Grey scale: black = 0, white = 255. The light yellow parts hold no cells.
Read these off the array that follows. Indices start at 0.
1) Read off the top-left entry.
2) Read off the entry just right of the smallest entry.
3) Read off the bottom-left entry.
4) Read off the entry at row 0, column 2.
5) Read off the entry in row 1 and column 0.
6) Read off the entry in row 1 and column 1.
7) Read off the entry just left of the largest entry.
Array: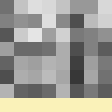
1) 113
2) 166
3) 179
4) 222
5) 129
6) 145
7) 203

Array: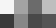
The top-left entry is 245
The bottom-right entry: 85
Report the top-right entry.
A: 190

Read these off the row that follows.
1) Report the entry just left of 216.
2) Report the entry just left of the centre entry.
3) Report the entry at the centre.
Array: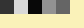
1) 51
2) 216
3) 8

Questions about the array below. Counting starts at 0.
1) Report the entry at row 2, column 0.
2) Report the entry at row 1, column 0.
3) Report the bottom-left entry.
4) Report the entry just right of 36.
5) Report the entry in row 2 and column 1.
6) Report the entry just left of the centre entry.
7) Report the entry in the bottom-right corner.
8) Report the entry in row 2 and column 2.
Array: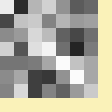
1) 139
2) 71
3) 131
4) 123
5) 154
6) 223
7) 202
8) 216

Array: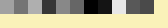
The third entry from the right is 231
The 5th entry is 136
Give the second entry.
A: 116

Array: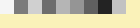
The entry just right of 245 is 123
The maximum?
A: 245
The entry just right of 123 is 208

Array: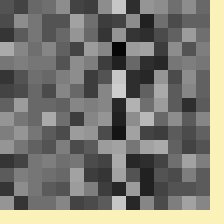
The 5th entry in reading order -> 141
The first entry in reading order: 83
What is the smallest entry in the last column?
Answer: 83
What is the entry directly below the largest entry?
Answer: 39
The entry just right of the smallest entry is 156
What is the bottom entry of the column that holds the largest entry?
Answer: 198
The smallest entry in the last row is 39
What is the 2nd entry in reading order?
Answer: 67
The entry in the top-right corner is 104
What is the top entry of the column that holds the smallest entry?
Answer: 198
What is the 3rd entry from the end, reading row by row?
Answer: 126
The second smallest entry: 20
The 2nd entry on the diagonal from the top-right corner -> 97
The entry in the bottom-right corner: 134
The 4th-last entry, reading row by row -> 75
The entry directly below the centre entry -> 149
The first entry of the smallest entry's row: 170
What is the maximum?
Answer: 205
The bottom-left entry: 149
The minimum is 7
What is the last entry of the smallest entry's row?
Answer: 126
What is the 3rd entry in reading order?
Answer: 104
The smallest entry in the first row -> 46
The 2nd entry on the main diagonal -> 141
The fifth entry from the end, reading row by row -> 134
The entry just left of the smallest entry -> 134
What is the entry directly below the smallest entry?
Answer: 33
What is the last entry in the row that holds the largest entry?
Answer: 97
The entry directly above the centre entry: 134

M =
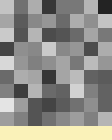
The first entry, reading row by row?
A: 195
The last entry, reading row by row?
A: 181
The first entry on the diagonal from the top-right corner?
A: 35
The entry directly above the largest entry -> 128
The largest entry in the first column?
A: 228
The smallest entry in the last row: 84
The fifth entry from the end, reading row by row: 113
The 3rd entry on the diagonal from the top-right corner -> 106
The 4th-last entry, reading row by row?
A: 136
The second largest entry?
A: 216
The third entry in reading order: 173
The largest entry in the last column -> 195
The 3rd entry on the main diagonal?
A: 181
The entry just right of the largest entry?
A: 157
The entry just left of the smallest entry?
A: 181
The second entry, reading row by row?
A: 113
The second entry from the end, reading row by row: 128
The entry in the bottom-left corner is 157
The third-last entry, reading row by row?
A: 157
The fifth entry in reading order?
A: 120

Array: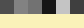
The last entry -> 63
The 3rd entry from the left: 114
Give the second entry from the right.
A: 196

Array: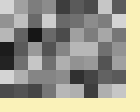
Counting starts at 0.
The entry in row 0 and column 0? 212
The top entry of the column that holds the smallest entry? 125
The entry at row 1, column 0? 146
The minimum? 22
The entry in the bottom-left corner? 75
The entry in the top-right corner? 90
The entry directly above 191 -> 160
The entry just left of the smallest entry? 98
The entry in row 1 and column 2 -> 105
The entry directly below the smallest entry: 153
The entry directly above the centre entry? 75
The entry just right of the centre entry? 183
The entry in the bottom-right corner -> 198

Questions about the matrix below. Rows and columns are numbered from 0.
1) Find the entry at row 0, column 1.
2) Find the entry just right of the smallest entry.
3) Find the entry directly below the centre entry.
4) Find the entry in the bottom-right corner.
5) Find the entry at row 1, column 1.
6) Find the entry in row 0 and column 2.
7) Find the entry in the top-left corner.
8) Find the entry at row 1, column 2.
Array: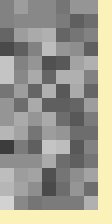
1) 157
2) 123
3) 170
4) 176
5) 136
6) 136
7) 130
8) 136

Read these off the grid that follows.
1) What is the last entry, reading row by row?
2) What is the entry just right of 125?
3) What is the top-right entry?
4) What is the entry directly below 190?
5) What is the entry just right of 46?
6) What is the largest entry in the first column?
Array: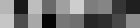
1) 141
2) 133
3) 31
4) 168
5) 72
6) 198

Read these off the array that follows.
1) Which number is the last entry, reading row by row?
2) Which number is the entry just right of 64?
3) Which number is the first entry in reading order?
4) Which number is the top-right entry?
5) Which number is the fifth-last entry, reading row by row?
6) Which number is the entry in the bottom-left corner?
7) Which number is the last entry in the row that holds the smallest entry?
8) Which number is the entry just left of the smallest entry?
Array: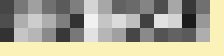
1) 174
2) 226
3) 70
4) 112
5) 138
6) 50
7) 152
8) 212
